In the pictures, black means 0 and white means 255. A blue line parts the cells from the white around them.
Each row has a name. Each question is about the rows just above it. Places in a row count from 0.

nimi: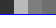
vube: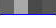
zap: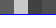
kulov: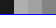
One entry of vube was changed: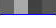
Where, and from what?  2, [73]
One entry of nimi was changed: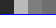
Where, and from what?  0, [50]

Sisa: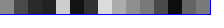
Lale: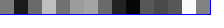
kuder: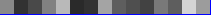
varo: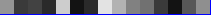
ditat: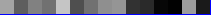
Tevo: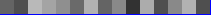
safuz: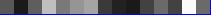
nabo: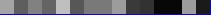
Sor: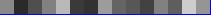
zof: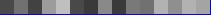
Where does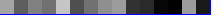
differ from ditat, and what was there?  8, [149]
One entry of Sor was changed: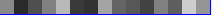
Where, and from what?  7, [156]

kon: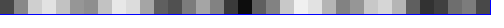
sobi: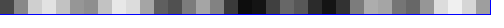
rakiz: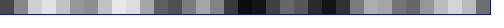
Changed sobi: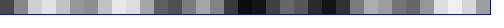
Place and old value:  27, [165]
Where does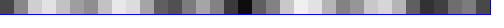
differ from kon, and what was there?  5, [150]
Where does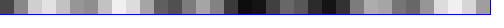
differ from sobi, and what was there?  8, [232]
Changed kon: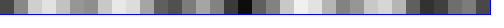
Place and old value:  7, [194]
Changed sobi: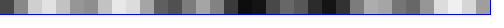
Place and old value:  19, [64]
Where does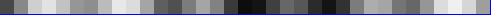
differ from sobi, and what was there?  7, [194]
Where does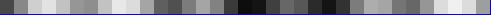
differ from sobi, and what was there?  33, [214]

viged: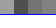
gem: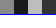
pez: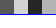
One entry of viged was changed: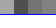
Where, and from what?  0, [159]
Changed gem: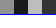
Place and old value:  0, [137]
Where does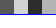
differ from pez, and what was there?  2, [38]

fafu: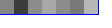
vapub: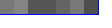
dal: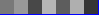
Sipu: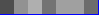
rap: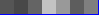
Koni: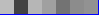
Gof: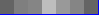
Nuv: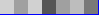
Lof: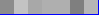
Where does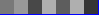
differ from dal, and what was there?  3, [182]
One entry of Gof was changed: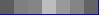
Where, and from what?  0, [100]

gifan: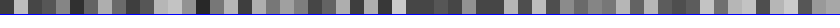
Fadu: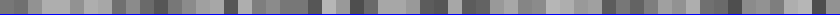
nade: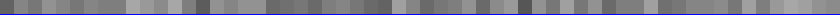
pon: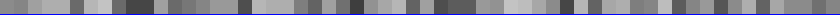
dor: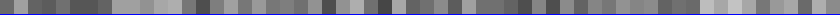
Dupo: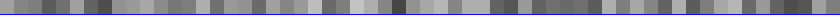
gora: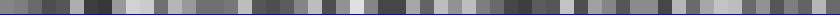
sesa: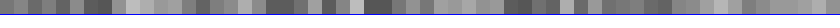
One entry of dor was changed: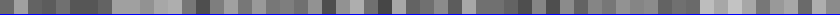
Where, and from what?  33, [160]
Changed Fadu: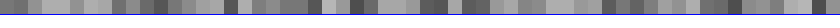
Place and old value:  39, [182]
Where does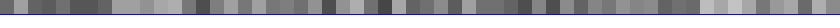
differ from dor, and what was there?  18, [153]

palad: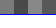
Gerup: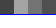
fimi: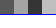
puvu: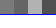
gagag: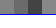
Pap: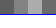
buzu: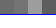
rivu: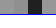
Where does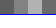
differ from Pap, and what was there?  2, [172]
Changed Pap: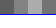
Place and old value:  3, [107]
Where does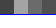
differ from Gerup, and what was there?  2, [115]
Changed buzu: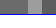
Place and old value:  1, [115]
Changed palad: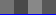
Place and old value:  0, [122]
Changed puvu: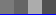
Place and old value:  2, [178]

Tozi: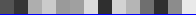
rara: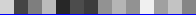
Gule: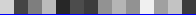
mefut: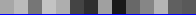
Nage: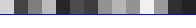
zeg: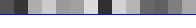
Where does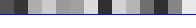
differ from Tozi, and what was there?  12, [140]
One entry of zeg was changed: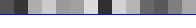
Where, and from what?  11, [96]
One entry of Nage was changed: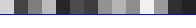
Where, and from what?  9, [146]

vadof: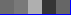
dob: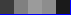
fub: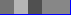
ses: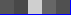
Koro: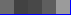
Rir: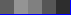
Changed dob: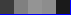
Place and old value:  2, [155]
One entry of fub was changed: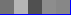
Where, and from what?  3, [135]
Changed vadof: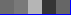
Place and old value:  2, [175]
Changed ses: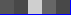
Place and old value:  4, [80]

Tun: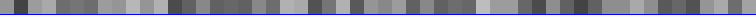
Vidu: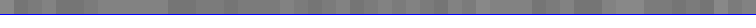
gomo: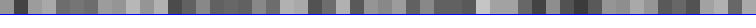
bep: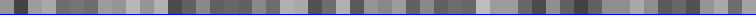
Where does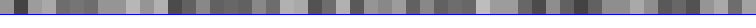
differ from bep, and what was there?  7, [156]
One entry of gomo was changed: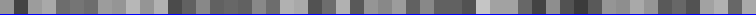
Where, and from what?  33, [89]
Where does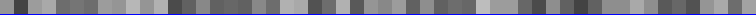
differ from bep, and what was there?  30, [136]
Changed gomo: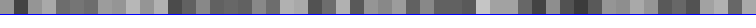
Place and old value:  2, [156]
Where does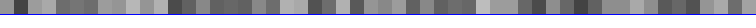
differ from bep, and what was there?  40, [97]
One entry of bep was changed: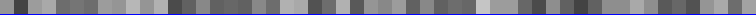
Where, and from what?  34, [189]
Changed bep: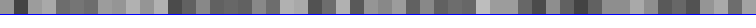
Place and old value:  9, [183]

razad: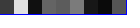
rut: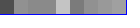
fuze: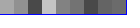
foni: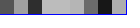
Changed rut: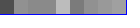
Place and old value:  4, [196]
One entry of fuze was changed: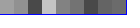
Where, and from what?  0, [168]
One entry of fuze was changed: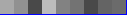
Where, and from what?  3, [196]
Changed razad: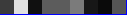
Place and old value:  3, [100]

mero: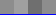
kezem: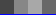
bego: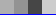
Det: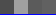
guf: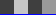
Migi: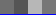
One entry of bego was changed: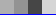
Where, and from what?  3, [205]
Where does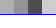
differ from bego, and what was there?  2, [70]
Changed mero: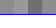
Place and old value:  1, [160]
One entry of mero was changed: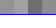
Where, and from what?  0, [141]

